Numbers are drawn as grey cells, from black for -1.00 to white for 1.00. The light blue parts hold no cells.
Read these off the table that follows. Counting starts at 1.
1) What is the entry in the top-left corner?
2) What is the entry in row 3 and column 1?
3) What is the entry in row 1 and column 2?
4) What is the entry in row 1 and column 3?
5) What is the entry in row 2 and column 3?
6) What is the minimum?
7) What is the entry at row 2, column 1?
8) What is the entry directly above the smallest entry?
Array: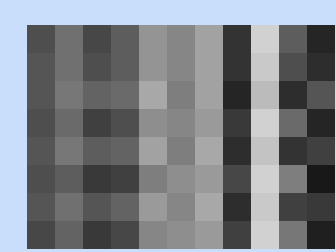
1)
-0.39
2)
-0.33
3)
-0.12
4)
-0.44
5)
-0.39
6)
-0.81
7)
-0.33
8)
-0.50

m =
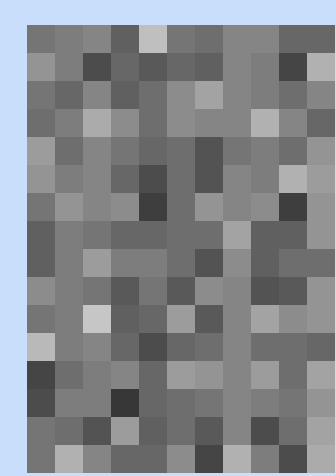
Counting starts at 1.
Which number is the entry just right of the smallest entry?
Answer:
-0.19
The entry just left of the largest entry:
-0.02
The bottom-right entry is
0.34
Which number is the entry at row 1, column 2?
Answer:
-0.02
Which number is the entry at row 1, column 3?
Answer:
0.04
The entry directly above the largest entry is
-0.08
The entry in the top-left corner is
-0.08
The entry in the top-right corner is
-0.19
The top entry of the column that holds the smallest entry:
-0.25
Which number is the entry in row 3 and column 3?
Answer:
0.04
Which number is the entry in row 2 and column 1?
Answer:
0.16
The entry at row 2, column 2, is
-0.02
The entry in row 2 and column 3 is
-0.40
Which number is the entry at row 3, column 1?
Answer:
-0.08
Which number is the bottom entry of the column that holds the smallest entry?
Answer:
-0.19
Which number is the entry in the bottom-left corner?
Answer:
-0.08

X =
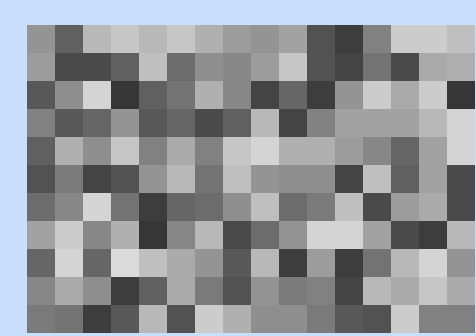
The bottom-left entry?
-0.04
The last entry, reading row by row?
0.01
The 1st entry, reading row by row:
0.16
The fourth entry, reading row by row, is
0.55
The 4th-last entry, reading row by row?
-0.36
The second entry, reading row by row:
-0.25
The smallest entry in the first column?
-0.36
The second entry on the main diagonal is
-0.42
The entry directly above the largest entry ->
0.38
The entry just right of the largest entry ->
0.50
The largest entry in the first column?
0.27
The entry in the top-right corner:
0.50
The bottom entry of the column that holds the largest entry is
-0.31
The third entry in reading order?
0.44
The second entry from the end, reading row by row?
0.01
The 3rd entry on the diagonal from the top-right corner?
0.33
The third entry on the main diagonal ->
0.66
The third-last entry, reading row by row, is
0.60

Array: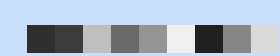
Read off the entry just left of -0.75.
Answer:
0.88
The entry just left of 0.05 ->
-0.75
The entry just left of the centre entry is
-0.17

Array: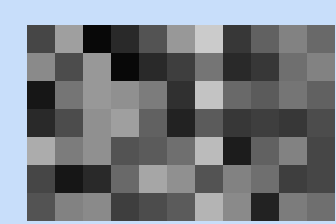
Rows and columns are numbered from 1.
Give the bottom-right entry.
-0.13
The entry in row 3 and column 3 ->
0.19
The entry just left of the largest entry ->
0.19
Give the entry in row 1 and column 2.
0.25
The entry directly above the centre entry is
-0.62
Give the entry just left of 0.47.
-0.13
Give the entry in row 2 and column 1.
0.08
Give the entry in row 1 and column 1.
-0.45
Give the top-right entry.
-0.18
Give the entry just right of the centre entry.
-0.29
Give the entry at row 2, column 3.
0.19
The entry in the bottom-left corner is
-0.35
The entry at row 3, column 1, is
-0.83
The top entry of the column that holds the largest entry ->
0.59
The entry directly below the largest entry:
-0.08
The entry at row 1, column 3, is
-0.94
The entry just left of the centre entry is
-0.24
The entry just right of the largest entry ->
-0.57

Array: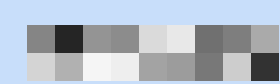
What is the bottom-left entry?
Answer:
0.66
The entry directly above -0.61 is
0.33
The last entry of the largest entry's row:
-0.61
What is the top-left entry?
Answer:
0.04
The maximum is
0.92

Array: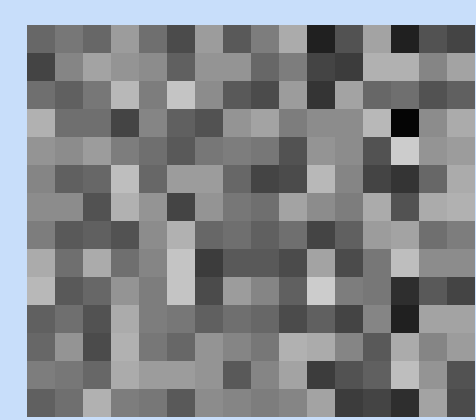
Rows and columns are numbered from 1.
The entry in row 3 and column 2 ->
-0.25
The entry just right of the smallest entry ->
0.10
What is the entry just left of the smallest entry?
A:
0.44
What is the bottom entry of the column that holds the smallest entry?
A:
-0.64
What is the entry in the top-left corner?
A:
-0.19
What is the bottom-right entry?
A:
-0.41
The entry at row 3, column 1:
-0.13
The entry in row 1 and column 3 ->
-0.19
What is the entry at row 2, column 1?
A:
-0.47
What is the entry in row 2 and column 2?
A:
0.04
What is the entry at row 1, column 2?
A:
-0.07
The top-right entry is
-0.47
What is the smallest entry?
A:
-0.96
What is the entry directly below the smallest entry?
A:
0.60

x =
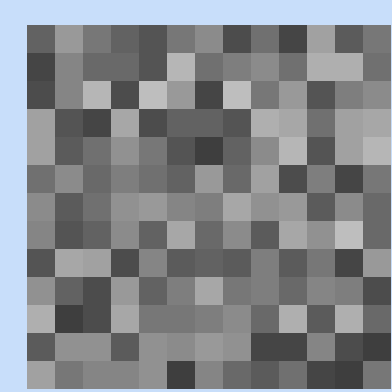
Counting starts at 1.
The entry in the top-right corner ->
-0.07
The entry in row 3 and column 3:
0.43
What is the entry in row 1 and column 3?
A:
-0.07
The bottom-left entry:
0.26
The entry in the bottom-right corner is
-0.07
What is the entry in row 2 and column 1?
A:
-0.46
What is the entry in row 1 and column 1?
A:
-0.23
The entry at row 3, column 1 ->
-0.40
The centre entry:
-0.01
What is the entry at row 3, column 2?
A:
0.04
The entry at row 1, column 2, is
0.20
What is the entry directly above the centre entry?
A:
0.20

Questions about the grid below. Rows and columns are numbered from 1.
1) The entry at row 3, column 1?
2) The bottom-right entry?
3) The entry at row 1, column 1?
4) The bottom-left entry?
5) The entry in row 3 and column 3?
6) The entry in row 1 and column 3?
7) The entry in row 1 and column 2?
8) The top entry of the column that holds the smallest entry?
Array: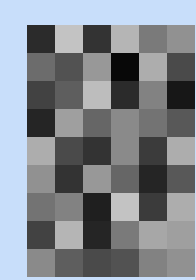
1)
-0.48
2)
0.14
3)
-0.66
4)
0.08
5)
0.48
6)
-0.60
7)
0.53
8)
0.42

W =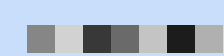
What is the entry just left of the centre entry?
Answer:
-0.56
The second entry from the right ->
-0.78
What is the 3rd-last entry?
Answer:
0.54
